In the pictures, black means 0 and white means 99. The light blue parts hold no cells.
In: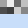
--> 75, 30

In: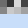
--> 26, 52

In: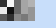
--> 69, 35

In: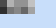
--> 75, 18

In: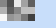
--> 37, 96

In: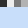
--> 69, 18
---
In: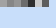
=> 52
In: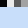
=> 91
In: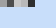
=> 30
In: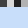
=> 84
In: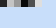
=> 76
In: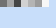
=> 65
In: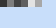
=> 49
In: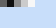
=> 6
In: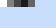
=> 50
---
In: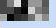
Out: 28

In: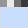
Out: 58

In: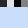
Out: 15

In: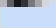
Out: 71

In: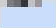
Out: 80

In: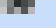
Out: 71
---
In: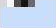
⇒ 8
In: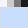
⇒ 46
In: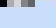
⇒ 51
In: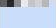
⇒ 81
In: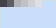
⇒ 81
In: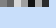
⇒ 68
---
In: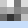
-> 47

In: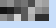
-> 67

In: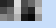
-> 41

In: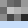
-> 37

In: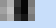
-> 2

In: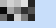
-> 87

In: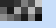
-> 32

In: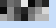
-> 31

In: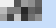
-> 55
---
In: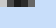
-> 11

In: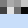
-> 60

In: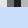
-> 13

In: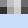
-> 84

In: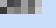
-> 33

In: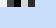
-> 1

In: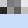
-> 52

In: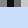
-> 41

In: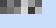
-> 33

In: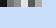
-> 56
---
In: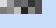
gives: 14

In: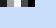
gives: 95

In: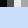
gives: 32

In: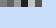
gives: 13

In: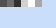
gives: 81

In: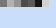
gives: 35

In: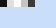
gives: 98

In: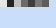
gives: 24

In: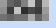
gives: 66
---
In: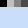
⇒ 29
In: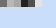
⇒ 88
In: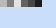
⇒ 11
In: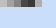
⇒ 68
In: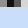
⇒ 83
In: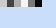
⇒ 3
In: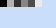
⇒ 91
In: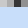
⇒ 56
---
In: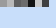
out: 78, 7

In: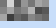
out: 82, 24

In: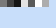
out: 99, 8

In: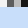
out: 94, 8

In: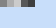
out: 79, 24

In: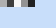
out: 96, 13

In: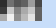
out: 93, 17

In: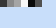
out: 96, 4
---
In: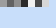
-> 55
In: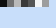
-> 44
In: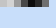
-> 43
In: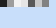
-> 61
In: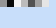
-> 63
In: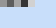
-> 58
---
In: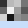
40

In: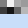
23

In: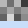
49

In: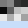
4

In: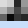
70

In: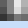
31
